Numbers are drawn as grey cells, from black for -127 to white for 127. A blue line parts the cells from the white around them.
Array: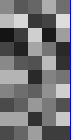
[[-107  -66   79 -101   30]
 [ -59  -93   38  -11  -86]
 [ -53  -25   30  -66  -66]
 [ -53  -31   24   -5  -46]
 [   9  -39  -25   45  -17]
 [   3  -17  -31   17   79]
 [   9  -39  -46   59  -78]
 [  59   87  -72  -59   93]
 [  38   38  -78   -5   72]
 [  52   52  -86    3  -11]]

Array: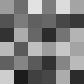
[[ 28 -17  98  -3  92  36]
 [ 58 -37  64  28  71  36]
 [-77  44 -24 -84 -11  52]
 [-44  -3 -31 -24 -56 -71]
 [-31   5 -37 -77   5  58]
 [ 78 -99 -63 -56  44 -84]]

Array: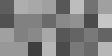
[[-33  46  40  32 -40  61 -13  32]
 [ 32   1   9  40 -40 -27  -6 -27]
 [-46   1   1 -21   9  17 -52  69]
 [ 24  24 -65  54 -52  -6 -21  54]]

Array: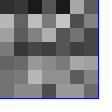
[[  55  -28   61   -5   69  -49    2]
 [ -13   -5   55   16   16  -35    2]
 [ -28  -21   24   10   -5   39   32]
 [ -13   10   10  -49   24   24  -21]
 [  32  -35    2   47  -42  -13  -57]
 [  -5  -72  -57  -64  -42  -64  -57]
 [ -80  -72 -101  -42 -101   39  -35]]

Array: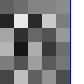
[[  53 -106   45  -71  -17]
 [  -2  -44   30  -36   -9]
 [ -30  -17    4    4   12]
 [  37  -79  -24  -44   24]
 [ -58   61  -30   18  -50]
 [ -91  105  -85   74   -2]]

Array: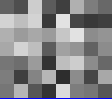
[[ 83  62  83 -70  98 -57 -70 -64]
 [-29 -49  77 -35 -64  48  -2 -23]
 [ 40  83  62 -35  33  20 -29  12]
 [ 48  27  40  27  70  98  12  20]
 [ -9 -17  27 -76  62  77  12 -23]
 [ -2 -64   4  54 -82  12 -57  40]
 [ -9  54 -41 -76  91  -2  -9 -41]]
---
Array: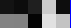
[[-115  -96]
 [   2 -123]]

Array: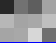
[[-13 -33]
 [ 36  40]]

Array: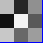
[[-89  16]
 [115 -38]]

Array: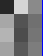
[[ 85  10]
 [-44 -15]]

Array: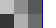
[[ 13 -39]
 [ 47 -19]]

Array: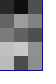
[[-112  -48]
 [  28    2]]

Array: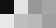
[[99 23]
 [62 56]]

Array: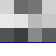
[[-20 -10]
 [ 99  58]]

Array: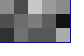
[[-52  71]
 [-19  -3]]
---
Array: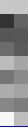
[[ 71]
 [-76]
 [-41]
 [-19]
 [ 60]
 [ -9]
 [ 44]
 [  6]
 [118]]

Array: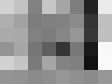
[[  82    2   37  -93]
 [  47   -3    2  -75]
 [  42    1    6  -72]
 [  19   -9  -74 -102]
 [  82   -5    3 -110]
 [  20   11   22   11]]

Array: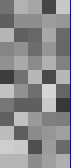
[[-14  37  72]
 [-32  14  22]
 [ 52 -24 -22]
 [  5 -18 -24]
 [ 17  11   1]
 [-66  55  55]
 [ 66 -16 -26]
 [ -9 -32 -71]
 [-30  25  -2]
 [ 60  12  32]
 [ 78 -48 -21]
 [ 53  12  46]]

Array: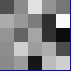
[[ -48   97   -9]
 [  44   -3  122]
 [  20   37 -115]
 [  14   29  -51]
 [  10 -105   79]]

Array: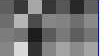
[[-32  39 -41 -32]
 [-17 -52   2  10]
 [ -3 -99  -6 -10]
 [  5 -77  35  36]]

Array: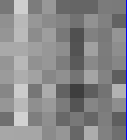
[[ -8  -3 -24 -26  -5]
 [ 16  23   4  18 -29]
 [ 21  12  -7   1  21]
 [ 41  31  14  33  14]
 [ 21  17  -2   9   6]
 [ 27  34  16  37 -33]
 [  6  -9 -29 -33  50]
 [ 22  15  -4   6  14]
 [-16  -1 -23 -25 -33]
 [ 39  38  22  45 -16]]

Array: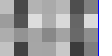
[[62 51 55  0]
 [28 93 89 91]
 [45 37 35 14]
 [66 38 72 -1]]
